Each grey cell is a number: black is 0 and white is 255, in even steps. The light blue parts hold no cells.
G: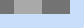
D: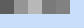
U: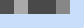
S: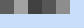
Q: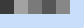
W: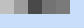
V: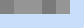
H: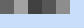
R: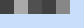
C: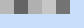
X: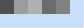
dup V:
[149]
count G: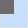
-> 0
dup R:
[65]
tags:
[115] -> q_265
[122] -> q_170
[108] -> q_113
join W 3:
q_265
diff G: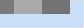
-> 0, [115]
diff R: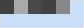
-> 2, [80]

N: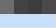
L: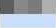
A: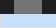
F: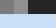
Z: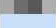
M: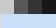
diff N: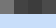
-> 0, [109]
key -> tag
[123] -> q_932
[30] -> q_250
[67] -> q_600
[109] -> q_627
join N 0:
q_627
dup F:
[37]
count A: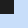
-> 2
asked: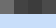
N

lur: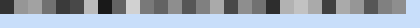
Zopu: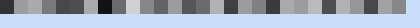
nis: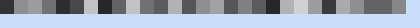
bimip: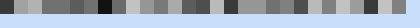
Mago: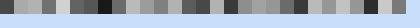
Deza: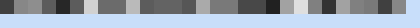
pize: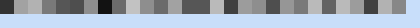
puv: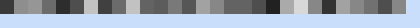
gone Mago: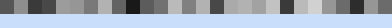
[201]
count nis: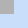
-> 2
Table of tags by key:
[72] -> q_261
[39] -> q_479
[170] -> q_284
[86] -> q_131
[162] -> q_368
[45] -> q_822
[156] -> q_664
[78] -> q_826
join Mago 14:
q_261
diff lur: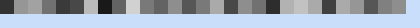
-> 14, [128]
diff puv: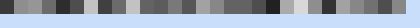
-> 22, [135]

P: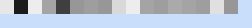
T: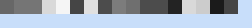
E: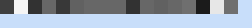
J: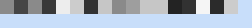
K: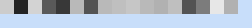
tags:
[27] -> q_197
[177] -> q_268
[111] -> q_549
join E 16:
q_549
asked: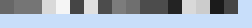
T
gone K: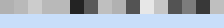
[211]

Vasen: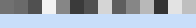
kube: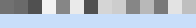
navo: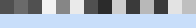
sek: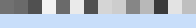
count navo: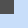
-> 3
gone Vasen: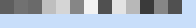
[51]
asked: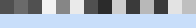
navo

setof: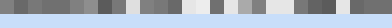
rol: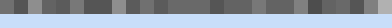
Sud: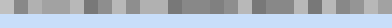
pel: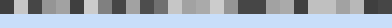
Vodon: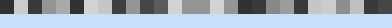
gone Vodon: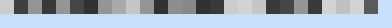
[156]
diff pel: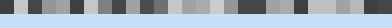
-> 6, [204]
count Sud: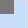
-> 4

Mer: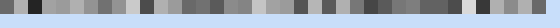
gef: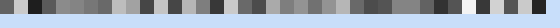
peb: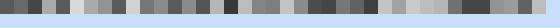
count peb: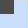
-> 1
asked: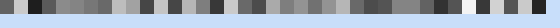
gef
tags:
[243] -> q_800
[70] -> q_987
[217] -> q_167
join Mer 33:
q_167
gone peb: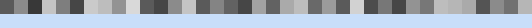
[64]
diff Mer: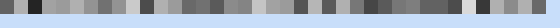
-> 0, [105]

